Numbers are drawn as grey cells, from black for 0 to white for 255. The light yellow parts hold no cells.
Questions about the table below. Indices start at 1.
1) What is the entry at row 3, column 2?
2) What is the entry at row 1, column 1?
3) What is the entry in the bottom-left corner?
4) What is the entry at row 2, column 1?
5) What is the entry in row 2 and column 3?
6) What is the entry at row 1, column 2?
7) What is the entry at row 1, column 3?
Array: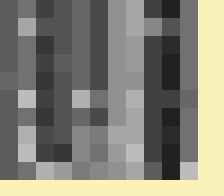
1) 113
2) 93
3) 93
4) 93
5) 83
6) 113
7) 65

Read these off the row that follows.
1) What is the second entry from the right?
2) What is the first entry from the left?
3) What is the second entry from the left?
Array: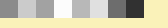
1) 109
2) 139
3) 203

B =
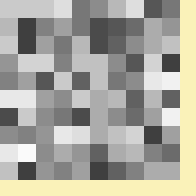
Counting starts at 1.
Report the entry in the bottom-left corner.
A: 193
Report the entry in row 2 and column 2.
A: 63
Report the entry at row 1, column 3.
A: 202
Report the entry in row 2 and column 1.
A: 184
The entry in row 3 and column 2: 63
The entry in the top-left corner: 202
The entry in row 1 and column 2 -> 202
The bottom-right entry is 172
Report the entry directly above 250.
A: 129
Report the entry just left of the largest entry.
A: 232
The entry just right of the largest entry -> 140
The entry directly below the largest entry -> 63
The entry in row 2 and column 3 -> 129
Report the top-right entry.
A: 119

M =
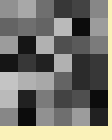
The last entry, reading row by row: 33
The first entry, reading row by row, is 145
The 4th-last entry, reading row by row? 145
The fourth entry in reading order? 55
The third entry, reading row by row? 111
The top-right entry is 135
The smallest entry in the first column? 21
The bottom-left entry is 135
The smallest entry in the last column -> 12
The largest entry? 196
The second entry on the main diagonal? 111
